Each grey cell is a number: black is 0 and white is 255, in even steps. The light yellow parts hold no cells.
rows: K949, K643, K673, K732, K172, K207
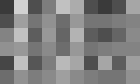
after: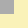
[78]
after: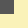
[125]

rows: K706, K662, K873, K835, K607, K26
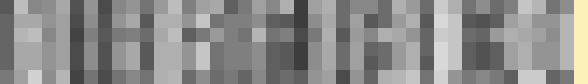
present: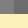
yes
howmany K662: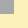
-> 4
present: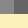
no
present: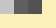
yes

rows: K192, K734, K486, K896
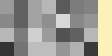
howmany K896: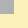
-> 1
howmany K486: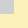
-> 1
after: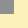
[216]
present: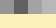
no

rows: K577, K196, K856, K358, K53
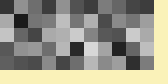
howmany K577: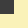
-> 3
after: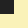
[102]
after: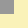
[110]
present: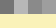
no

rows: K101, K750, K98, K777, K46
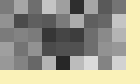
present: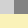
no
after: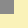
[180]

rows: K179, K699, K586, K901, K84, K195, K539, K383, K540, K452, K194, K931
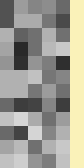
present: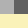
yes
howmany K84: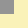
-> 2
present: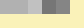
yes
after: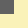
[112]
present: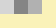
yes
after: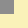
[105]
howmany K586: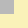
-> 0

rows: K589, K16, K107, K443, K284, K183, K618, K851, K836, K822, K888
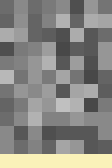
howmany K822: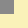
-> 3
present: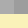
yes
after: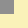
[100]

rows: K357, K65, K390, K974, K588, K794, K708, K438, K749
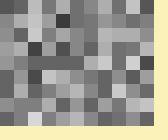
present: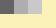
yes
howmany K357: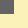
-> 1
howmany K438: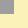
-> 1
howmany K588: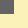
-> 4
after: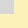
[127]
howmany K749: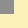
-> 1
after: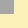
[135]

